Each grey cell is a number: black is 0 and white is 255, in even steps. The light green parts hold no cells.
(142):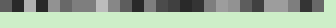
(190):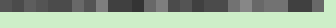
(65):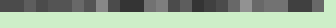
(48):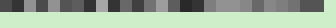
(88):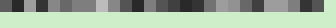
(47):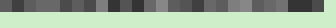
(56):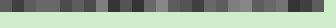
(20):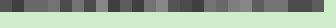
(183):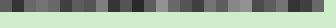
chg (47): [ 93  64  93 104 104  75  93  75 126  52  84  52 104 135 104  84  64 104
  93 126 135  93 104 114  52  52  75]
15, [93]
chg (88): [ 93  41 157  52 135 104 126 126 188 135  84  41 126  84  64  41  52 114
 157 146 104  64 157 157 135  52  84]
25, [126]
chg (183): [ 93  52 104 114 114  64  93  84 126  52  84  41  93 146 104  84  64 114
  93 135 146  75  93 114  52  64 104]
5, [104]
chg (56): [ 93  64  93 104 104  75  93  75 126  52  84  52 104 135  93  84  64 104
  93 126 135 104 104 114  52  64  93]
22, [93]
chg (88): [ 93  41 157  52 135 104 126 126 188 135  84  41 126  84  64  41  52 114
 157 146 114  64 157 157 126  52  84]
21, [104]

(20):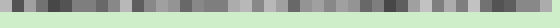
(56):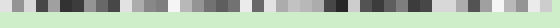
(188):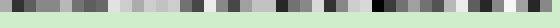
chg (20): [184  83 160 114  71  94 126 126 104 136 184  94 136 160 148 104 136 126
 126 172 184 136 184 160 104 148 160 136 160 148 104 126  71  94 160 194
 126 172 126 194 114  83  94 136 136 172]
6, [83]
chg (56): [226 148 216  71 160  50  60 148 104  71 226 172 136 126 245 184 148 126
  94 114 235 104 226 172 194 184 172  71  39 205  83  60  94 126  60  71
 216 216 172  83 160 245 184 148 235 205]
18, [114]
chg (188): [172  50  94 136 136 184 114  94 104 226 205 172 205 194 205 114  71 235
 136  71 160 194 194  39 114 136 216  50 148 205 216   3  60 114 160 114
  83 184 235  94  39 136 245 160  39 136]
29, [136]
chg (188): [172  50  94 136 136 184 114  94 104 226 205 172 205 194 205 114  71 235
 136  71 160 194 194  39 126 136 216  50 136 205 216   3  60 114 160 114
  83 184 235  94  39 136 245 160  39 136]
25, [114]
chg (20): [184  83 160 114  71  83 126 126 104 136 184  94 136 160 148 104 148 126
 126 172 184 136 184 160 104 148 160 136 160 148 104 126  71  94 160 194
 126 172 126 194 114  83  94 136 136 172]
17, [136]

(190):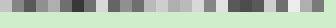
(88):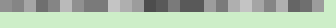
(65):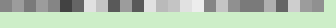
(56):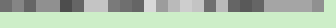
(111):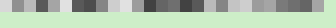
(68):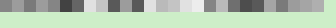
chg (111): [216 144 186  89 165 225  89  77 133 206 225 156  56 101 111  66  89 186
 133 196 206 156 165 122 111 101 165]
13, [66]
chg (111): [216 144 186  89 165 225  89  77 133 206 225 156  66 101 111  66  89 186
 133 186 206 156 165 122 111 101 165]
20, [196]
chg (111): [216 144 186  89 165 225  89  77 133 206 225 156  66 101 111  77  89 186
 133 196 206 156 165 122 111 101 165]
16, [66]
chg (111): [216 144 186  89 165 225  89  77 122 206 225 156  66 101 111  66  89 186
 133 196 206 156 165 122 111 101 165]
9, [133]

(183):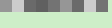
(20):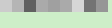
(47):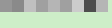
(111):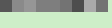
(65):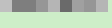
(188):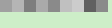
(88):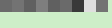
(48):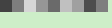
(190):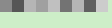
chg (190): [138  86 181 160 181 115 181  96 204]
5, [192]
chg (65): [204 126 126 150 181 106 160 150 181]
1, [192]
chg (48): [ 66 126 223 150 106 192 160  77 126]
3, [214]
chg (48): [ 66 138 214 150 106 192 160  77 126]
2, [126]
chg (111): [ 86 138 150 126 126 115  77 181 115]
8, [170]
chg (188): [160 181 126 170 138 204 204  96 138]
6, [192]
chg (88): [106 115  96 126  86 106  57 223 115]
5, [96]

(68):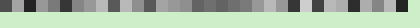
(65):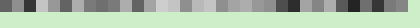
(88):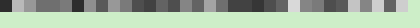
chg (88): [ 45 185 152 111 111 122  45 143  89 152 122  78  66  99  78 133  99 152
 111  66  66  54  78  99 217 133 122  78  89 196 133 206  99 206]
18, [164]
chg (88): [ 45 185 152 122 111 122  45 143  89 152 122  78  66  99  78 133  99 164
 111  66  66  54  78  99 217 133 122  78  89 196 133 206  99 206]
4, [111]
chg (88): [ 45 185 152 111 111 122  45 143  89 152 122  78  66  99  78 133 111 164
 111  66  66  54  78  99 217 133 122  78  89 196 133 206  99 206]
17, [99]
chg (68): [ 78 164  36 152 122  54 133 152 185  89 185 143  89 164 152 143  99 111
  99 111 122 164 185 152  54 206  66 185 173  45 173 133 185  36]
22, [152]
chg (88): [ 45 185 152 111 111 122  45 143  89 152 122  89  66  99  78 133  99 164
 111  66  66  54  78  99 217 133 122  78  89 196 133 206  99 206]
12, [78]

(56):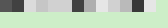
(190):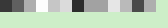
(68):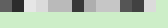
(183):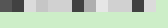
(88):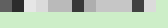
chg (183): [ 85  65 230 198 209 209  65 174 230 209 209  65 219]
3, [219]
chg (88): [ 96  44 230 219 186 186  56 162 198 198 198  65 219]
8, [174]
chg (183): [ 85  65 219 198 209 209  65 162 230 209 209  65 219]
8, [174]
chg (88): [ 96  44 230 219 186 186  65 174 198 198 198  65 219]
7, [56]
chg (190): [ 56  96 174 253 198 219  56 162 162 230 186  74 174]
7, [44]

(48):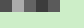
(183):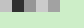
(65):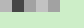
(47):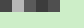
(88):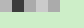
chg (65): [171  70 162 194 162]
1, [183]
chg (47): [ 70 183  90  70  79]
4, [60]
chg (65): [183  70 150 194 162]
3, [162]

